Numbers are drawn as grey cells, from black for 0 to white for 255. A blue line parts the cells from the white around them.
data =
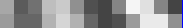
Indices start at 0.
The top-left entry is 167
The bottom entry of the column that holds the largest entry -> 155
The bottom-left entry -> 155
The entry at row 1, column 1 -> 102
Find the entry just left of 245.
133
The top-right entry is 68
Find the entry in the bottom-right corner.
144
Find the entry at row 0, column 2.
113

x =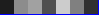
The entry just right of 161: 79
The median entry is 128
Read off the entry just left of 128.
204

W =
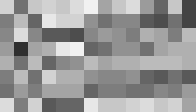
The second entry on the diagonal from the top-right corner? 113
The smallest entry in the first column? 113
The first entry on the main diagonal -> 210
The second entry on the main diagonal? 187
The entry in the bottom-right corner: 164
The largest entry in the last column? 187
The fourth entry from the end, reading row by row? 220
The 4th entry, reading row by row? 210
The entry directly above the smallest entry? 220
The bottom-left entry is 220
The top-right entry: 68
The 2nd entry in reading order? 113
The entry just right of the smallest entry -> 164
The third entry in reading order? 199
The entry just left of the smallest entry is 155
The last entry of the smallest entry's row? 176
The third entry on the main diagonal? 135
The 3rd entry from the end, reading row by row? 199
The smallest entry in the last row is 89

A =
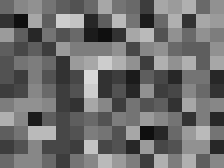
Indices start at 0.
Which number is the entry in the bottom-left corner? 105
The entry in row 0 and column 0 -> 105
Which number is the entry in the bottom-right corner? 135
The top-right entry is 145
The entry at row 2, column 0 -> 155
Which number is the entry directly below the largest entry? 205
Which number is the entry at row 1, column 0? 50
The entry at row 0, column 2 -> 145
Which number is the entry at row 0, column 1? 135
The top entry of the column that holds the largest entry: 105
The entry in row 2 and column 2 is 39
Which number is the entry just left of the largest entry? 71
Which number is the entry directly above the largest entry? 167
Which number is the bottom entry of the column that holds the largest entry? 135
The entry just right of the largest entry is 50

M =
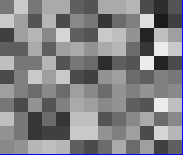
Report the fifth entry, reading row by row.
170
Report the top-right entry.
84
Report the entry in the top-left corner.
119
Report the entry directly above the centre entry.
107
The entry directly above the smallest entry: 45
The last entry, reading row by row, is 95
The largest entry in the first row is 201
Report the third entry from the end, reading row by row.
159
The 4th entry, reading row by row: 170
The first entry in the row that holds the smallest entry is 201
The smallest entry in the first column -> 64
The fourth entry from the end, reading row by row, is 107
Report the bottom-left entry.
137
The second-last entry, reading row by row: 64
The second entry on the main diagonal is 159
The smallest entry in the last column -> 64
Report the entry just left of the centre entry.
75
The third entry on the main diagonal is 182
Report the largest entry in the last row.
191

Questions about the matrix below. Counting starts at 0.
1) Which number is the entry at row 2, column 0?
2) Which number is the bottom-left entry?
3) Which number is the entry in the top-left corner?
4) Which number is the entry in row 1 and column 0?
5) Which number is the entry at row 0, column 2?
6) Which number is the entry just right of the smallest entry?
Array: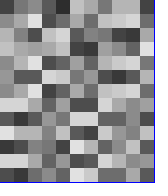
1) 181
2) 77
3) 67
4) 139
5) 139
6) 193

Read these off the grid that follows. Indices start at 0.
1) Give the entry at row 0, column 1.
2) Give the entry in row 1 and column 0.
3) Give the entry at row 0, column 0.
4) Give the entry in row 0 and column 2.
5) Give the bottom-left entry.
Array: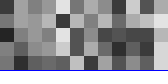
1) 162
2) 118
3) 59
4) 128
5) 118

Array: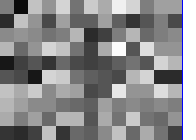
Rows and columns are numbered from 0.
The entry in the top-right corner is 160
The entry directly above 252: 126
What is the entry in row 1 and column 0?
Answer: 43
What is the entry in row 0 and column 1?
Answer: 11
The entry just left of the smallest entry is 126
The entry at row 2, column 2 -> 138
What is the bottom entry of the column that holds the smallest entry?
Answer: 43
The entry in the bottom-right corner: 64
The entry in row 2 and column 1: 148
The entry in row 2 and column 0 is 138
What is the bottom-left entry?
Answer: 52
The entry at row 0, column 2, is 194
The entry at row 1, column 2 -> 148
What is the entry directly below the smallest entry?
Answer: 194
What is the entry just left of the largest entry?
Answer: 171
